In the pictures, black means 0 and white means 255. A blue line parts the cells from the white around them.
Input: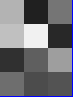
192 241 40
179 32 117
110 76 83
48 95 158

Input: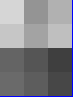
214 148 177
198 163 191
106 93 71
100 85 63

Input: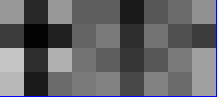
197 46 176 115 94 54 87 122 160
184 26 107 122 130 72 130 107 160
152 40 152 94 94 26 87 107 145
60 3 32 100 122 46 115 80 60

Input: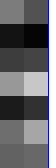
152 199
124 82
110 166
98 104
61 68
27 49
19 5

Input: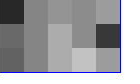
105 133 172 140 56
98 133 172 194 156
40 133 148 140 156

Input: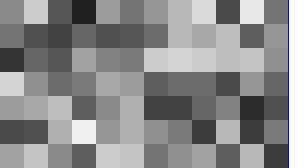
212 143 108 122 167 155 95 108 108 74 149 102
161 196 137 95 204 196 116 143 161 95 183 60
155 167 190 95 137 175 67 67 102 129 45 81
137 204 87 33 155 116 149 183 218 74 232 116
116 81 67 102 81 87 108 183 167 190 95 149
74 81 175 239 149 175 143 122 60 183 60 122
53 102 87 161 129 122 204 212 204 190 196 143

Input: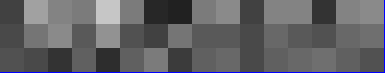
81 73 51 96 45 96 123 59 96 104 73 96 104 111 96 81
73 117 138 89 146 81 65 117 89 89 73 104 89 81 104 111
65 161 131 123 198 123 39 33 123 138 65 131 131 51 131 138
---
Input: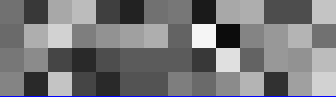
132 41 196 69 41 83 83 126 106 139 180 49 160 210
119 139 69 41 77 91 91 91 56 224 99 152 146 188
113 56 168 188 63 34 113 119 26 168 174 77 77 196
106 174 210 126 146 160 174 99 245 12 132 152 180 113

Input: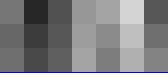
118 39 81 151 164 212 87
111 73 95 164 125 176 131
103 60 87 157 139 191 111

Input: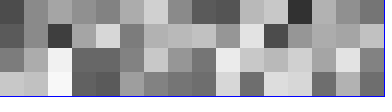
200 193 248 97 90 158 130 117 110 215 110 221 215 110 178 110
124 172 241 103 103 130 200 150 117 235 200 185 208 165 227 130
90 138 62 165 215 124 178 185 193 150 227 76 150 172 165 193
76 138 165 144 130 172 208 138 90 84 185 200 49 178 144 117

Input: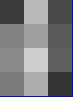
138 207 96
130 158 89
123 173 52
60 185 73

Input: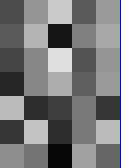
188 46 62 122 54
143 115 8 162 103
90 181 22 129 168
76 149 201 90 155
69 135 222 84 149
54 195 46 122 188
38 135 174 96 155

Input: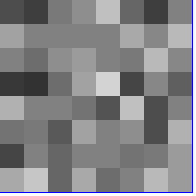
177 129 129 115 83 192 77 129
169 198 102 169 109 129 185 155
162 129 129 129 129 169 135 185
129 109 142 155 129 121 185 135
115 121 89 162 129 142 77 177
77 62 121 142 192 102 62 129
69 129 102 129 129 115 121 155
56 50 109 162 211 69 135 95
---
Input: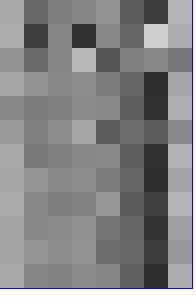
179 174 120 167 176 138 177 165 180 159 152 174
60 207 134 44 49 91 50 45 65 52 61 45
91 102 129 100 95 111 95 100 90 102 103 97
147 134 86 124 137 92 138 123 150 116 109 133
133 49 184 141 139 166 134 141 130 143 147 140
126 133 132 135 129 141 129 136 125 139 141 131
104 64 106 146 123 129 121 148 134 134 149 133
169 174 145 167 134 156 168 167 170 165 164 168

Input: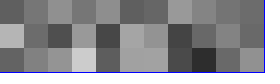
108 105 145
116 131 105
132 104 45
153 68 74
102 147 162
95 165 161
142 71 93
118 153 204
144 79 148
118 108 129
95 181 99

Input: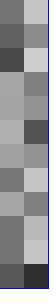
197 141 207 127 147 82 147 197 128 185 197 47
117 98 74 166 163 175 162 118 165 115 117 88

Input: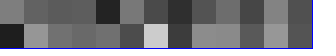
80 84
131 151
70 89
109 138
83 140
47 60
74 204
120 76
35 112
93 105
91 113
98 150
126 30

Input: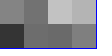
180 127
194 106
114 109
132 52

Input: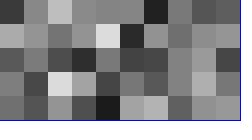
94 149 70 119 152
85 141 154 175 145
121 111 130 130 96
33 146 71 88 179
133 42 67 119 163
132 220 121 69 27
138 147 46 163 79
190 116 77 219 148
136 148 123 72 84
58 171 89 126 112

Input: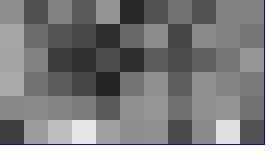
129 119 150 122 114 82
129 129 118 131 148 223
82 137 97 143 144 137
114 71 77 94 112 75
82 140 93 144 150 144
41 104 47 117 143 142
147 46 76 36 91 160
91 73 49 71 125 230
129 85 60 92 131 190
80 109 129 114 138 155
142 165 163 170 135 63
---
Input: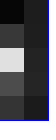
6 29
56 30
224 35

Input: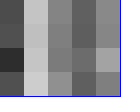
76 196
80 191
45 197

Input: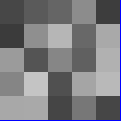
71 90
59 143
155 84

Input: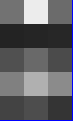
114 236
35 37
80 105

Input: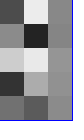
76 236
139 35
205 233

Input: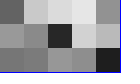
99 201
153 138
118 123

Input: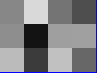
135 217
142 19
187 59
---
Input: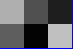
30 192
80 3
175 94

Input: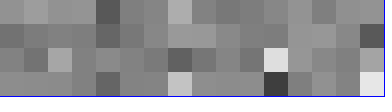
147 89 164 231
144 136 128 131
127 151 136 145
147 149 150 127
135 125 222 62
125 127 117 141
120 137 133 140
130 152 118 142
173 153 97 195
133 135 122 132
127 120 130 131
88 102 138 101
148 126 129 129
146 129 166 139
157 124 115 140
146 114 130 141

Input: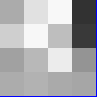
50 57 148 166
248 190 236 170
225 247 184 178
171 207 161 172

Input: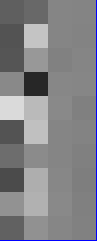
132 131 133 134 128 131 128 126 128 129
133 133 129 135 137 133 133 135 137 134
104 196 152 39 186 192 139 174 177 145
95 83 85 137 218 83 109 75 146 97

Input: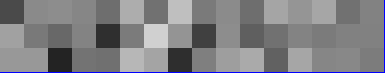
130 129 124
113 129 136
166 123 134
149 131 166
165 113 97
110 95 170
139 141 158
122 64 127
191 148 46
113 208 164
173 123 183
110 47 112
134 131 115
141 104 35
138 121 152
74 161 152

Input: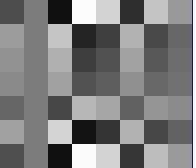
153 103 109 113 139 98 154
196 73 88 104 149 71 189
46 177 162 144 97 177 54
211 63 81 94 166 51 211
252 35 62 82 183 19 250
16 197 175 159 70 212 16
124 123 123 123 123 123 123
77 155 146 138 102 160 78
